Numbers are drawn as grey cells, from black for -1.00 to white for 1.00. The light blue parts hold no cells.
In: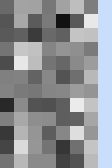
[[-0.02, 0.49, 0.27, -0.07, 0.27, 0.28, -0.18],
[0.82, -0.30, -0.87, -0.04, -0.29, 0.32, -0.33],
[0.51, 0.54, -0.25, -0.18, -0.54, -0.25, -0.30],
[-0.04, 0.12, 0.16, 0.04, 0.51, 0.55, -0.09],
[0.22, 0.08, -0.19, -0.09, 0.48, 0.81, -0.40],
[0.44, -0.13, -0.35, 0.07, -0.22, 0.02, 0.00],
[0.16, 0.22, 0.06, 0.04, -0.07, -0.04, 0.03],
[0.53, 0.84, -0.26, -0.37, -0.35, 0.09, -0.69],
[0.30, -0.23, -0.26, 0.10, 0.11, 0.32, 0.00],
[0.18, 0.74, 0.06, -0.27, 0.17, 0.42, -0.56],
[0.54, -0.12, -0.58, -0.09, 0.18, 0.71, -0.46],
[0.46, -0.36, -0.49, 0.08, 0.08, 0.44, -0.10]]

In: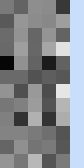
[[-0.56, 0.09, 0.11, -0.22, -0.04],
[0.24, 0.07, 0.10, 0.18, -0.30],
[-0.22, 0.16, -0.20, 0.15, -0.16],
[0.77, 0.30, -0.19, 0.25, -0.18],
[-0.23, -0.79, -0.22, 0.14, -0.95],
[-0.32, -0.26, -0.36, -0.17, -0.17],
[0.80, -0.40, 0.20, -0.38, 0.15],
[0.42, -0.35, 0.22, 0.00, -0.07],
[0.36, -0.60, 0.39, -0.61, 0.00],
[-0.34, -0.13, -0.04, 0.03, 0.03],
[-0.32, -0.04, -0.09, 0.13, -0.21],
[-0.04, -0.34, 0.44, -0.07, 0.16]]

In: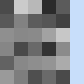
[[-0.29, -0.66, 0.44, 0.59, -0.41],
[-0.49, -0.33, -0.28, 0.02, -0.31],
[0.56, 0.27, 0.08, 0.07, 0.12],
[0.09, -0.60, -0.18, -0.43, 0.05],
[0.34, 0.16, 0.11, 0.07, -0.23],
[-0.42, -0.17, -0.38, -0.01, 0.21]]

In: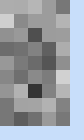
[[-0.07, 0.22, 0.43, 0.35, 0.36],
[0.41, 0.22, 0.22, 0.08, 0.62],
[0.23, 0.22, -0.38, 0.20, 0.14],
[0.36, -0.25, 0.02, -0.11, -0.15],
[0.12, -0.33, -0.16, -0.04, 0.19],
[0.64, -0.03, 0.08, -0.13, 0.06],
[0.42, 0.02, -0.59, 0.40, 0.17],
[0.02, 0.40, 0.29, 0.28, -0.07],
[-0.06, 0.21, -0.12, -0.27, -0.07]]

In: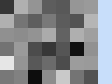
[[0.21, 0.18, -0.31, -0.27, 0.16, 0.38, -0.58],
[0.42, -0.35, -0.28, -0.05, -0.26, -0.08, 0.38],
[0.25, 0.37, -0.23, 0.34, 0.15, 0.10, 0.13],
[0.14, -0.87, -0.33, -0.57, -0.40, 0.21, -0.10],
[0.21, 0.22, -0.40, -0.16, -0.31, 0.16, 0.80],
[-0.36, -0.09, 0.58, 0.10, -0.90, 0.01, -0.06]]

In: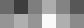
[[-0.32, 0.03, 0.36, -0.01, -0.52, -0.17],
[0.09, 0.37, 0.95, 0.17, 0.37, 0.17]]

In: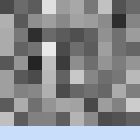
[[-0.18, -0.36, 0.51, -0.06, 0.32, 0.22, 0.75, -0.28, -0.16, -0.42],
[0.04, -0.65, 0.09, 0.22, 0.27, 0.07, 0.24, 0.11, -0.30, 0.38],
[0.22, -0.12, 0.14, -0.24, -0.38, -0.29, -0.17, -0.64, -0.06, 0.34],
[-0.21, -0.12, 0.25, -0.28, -0.14, -0.41, 0.83, -0.10, -0.22, 0.34],
[0.17, -0.02, 0.16, -0.14, 0.11, -0.54, 0.49, -0.72, 0.17, -0.32],
[0.45, -0.07, -0.14, 0.05, 0.57, -0.23, 0.44, -0.41, -0.30, 0.25],
[-0.01, 0.34, -0.19, -0.11, -0.19, -0.41, 0.38, 0.06, 0.02, 0.25],
[0.60, 0.02, 0.23, -0.43, 0.27, 0.30, 0.16, -0.12, 0.35, -0.29],
[-0.24, -0.36, -0.40, 0.08, 0.41, -0.26, 0.02, 0.01, -0.28, 0.50]]

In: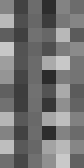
[[-0.15, 0.03, -0.65, -0.15, -0.48, 0.04],
[0.04, -0.06, -0.53, -0.19, -0.38, 0.45],
[-0.29, 0.44, -0.19, -0.11, -0.50, -0.26],
[0.09, -0.02, -0.38, -0.21, -0.35, 0.56],
[-0.08, 0.57, 0.33, -0.16, -0.34, 0.24],
[-0.09, -0.03, -0.66, -0.16, -0.46, 0.17],
[-0.29, 0.33, -0.35, -0.11, -0.52, -0.25],
[-0.22, 0.12, -0.58, -0.13, -0.51, -0.11],
[0.01, 0.49, 0.31, -0.18, -0.30, 0.43],
[-0.16, 0.03, -0.65, -0.15, -0.48, 0.03],
[0.05, 0.44, 0.28, -0.19, -0.30, 0.49],
[-0.24, 0.58, 0.13, -0.12, -0.44, -0.13]]
